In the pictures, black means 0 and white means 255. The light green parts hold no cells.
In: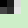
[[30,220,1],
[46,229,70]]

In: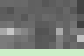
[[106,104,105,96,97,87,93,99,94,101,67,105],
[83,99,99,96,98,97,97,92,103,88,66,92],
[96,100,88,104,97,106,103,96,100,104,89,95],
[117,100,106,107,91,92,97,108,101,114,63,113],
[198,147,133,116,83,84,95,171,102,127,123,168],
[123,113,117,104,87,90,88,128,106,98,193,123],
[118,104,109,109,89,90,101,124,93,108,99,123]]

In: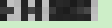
[[194,182,35,188,33,191,32,41,38,27,41,31,178,35],
[60,190,38,68,44,181,59,33,28,42,58,72,188,59],
[186,188,40,192,45,187,37,34,36,34,38,35,193,30]]

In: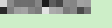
[[137,109,110,109,133,27,93,71,137,133,162,158,214],
[128,158,163,133,122,226,171,165,121,133,74,114,41]]

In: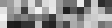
[[159,205,141,221,129,218,229,154,113,115,235,67,200,44,63,146],
[152,182,62,201,241,171,233,147,31,86,49,134,210,176,90,226],
[140,114,131,103,130,106,58,165,184,175,115,195,204,215,211,243],
[31,27,50,51,191,45,35,124,71,171,150,209,193,115,138,221]]

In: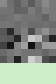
[[111,95,115,91,116,137,120,137],
[114,98,100,123,108,127,120,116],
[114,124,115,117,113,99,120,109],
[117,109,117,109,109,112,108,117],
[41,109,126,76,124,144,118,87],
[87,37,129,201,183,101,33,93],
[22,132,160,18,102,155,157,66],
[118,127,115,113,115,102,116,106],
[113,32,116,206,178,79,60,87]]
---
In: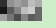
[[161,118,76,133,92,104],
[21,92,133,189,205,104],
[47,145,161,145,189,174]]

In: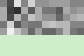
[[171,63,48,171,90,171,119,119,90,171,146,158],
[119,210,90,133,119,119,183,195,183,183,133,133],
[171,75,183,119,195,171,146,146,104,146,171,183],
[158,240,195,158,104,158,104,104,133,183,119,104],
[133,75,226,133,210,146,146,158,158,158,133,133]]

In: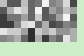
[[190,88,88,190,102,117,243,132,147,216,72],
[60,117,117,160,102,203,88,102,160,243,88],
[60,60,132,216,228,102,174,72,88,132,117],
[132,147,174,102,47,174,60,132,102,228,174],
[228,203,203,160,47,203,174,203,147,147,174],
[88,174,228,203,102,243,88,160,132,190,160]]

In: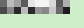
[[74,135,42,188,42,148,135,200,105,28],
[105,188,160,90,228,244,244,216,90,175]]

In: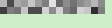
[[62,127,115,198,75,75,211,140,211,127,103,211,198,46,127],
[182,75,170,156,198,156,127,226,103,140,115,140,156,182,140]]

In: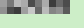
[[144,76,60,159,199,104,186,132,144,90],
[159,120,186,171,76,120,171,60,104,76]]

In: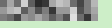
[[125,109,70,153,138,166,138,94,125,82,223,109,55,153],
[109,166,109,208,94,42,55,166,195,182,109,70,125,182],
[153,182,195,94,138,82,125,55,153,153,208,82,125,166]]

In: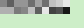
[[176,176,122,134,191,95,230,66,79,23],
[134,95,149,149,110,161,110,191,205,230]]
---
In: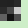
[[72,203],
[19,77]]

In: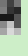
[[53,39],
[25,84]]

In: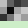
[[10,165],
[119,198]]

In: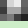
[[166,166],
[123,62]]

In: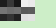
[[108,112],
[52,33]]

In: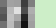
[[186,224],
[192,169]]
